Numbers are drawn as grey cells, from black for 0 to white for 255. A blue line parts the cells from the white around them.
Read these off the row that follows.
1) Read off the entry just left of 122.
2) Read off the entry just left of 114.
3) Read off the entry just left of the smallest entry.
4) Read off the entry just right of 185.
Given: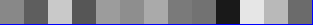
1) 170
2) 122
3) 114
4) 107

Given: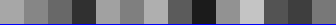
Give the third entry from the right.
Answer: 83
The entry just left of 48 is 104
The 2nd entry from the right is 62
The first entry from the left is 167

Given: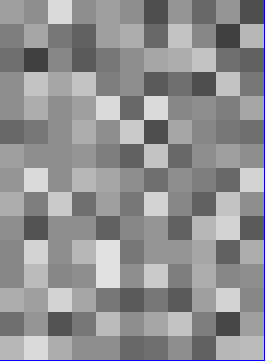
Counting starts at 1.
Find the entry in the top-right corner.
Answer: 78
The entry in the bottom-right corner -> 188
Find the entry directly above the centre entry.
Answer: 98
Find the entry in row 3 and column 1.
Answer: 112
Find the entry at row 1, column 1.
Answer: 158
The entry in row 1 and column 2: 142
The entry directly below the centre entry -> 118
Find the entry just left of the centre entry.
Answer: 166
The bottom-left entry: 182
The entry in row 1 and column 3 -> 218
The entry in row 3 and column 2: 65
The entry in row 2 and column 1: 126
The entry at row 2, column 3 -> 118
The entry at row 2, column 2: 166
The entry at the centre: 142

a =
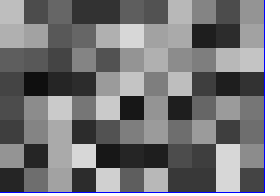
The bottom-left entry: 37
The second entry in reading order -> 76
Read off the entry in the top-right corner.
148
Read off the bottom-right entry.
68
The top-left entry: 190
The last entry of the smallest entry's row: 50
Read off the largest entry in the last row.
215
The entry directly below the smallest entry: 140
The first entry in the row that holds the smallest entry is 68
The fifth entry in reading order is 50
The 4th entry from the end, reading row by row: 56
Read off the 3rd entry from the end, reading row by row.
56
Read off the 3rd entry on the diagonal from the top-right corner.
126
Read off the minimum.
15
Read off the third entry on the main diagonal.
68
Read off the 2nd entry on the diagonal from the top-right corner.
44
